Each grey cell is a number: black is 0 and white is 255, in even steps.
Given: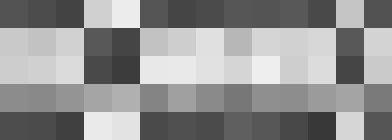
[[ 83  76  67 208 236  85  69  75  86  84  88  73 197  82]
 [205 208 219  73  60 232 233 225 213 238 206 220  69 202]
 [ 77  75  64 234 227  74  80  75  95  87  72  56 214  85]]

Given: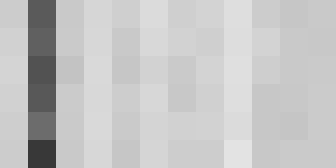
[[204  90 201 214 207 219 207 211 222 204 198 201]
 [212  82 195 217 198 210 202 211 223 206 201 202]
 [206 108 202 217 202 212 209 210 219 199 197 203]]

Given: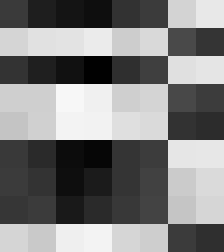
[[ 58  30  20  14  50  59 211 232]
 [ 51  31  17   1  47  63 224 229]
 [196 208 243 242 223 218  50  44]
 [ 59  51  14  27  52  65 203 218]
 [213 201 239 243 214 206  59  47]]

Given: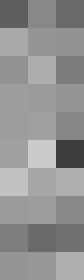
[[ 94 136 105]
 [145 173 124]
 [157 159 135]
 [193 167 176]
 [126 106 113]]

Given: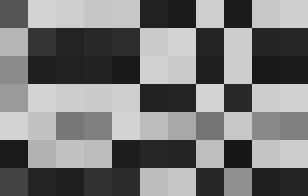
[[ 85 211 206 198 199  33  27 206  27 199 207]
 [139  31  33  34  25 208 202  31 205  24  28]
 [210 194 119 128 212 188 168 116 199 138 127]
 [ 68  36  32  50  43 189 198  38 144  31  35]]

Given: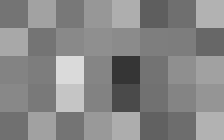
[[116 162 120 151 174  94 111 178]
 [131 125 218 133  53 115 143 161]
 [112 161 116 153 173  97 109 178]]

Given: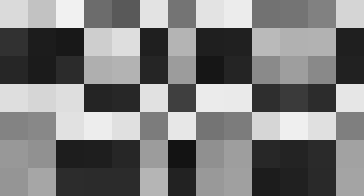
[[218 194 241 108  89 227 116 227 236 114 116 129 213]
 [ 38  27  43 175 179  37 156  22  36 138 158 137  33]
 [131 136 225 237 224 124 231 116 124 214 239 224 127]
 [149 166  44  43  43 181  34 153 160  28  32  41 164]]

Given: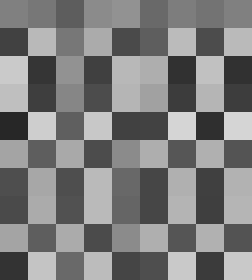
[[128 119  93 139 146 105 125 115 128]
 [202  53 146  64 184 174  49 193  49]
 [ 39 206  95 200  65  66 213  47 213]
 [ 78 167  78 186 104  70 176  64 178]
 [164  94 171  75 139 175  85 177  83]]
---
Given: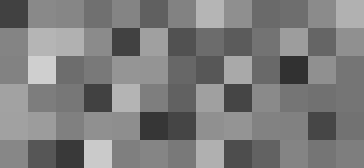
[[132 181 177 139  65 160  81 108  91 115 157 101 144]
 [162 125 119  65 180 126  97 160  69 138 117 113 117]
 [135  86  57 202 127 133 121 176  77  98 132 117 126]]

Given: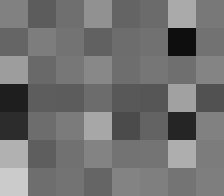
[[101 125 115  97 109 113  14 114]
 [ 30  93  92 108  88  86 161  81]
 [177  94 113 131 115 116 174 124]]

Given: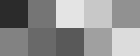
[[130 105  89 160 220]]

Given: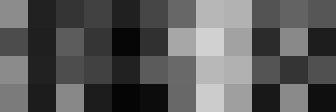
[[ 76  31  92  53   6  48 167 209 162  43 137  29]
 [123  28 136  28   5  12 104 204 159  24 138  15]]

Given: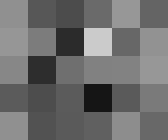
[[150 124  43 203 103 146]
 [ 91  77  91  21  90 122]]

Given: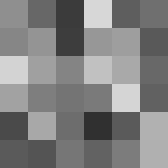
[[134 148  61 151 158  89]
 [162 126 116 122 213  97]
 [ 90  84 118  98 124 176]]
